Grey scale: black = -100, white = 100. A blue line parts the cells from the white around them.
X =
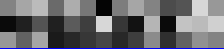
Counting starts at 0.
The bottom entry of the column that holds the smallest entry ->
-45
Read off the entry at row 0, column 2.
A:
47
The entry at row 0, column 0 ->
3
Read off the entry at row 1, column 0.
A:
-92
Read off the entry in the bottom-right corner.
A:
3
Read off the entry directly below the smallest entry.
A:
69
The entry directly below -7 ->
-51
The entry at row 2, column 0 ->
19
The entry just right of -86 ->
42
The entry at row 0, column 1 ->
30

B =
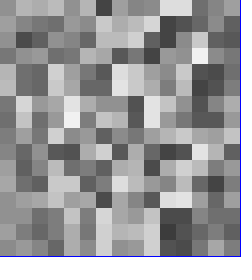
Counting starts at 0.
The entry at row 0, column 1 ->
42
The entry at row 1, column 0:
25
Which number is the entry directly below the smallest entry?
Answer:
-36
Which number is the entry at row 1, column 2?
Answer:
-7
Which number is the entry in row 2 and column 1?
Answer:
-41
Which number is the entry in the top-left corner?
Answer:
14
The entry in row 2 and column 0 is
14
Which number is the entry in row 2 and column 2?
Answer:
-25
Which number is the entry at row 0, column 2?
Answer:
36
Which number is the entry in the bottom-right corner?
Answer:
-2
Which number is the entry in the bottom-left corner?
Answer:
9
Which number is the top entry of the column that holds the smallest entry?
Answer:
73

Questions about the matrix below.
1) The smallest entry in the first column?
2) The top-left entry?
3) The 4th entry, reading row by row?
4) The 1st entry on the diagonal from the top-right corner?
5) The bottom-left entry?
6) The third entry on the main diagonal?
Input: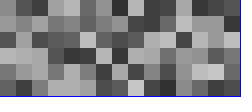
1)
-33
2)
8
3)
26
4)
-33
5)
-22
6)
-39

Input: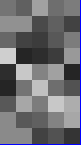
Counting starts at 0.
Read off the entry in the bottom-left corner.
8
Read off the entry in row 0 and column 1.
-25
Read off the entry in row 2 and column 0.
-19
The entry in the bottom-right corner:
-59
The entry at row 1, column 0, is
14
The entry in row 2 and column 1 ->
-48
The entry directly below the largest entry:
-65
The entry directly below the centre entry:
51
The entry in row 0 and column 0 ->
-9
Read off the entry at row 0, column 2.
26
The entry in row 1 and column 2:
-42
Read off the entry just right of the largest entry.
-71
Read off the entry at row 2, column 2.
-53

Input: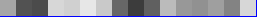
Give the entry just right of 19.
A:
14
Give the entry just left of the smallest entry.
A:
-19
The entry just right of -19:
-53

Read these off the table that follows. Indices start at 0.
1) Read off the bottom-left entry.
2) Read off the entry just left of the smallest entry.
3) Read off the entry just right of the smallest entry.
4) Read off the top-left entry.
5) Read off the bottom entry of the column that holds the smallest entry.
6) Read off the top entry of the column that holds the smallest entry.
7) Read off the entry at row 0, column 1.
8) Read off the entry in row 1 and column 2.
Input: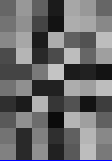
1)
1
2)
-15
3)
42
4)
-20
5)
-74
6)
-79
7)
19
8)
-47

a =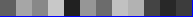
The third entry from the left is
7
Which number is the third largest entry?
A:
40
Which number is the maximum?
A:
57
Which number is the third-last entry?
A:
-47
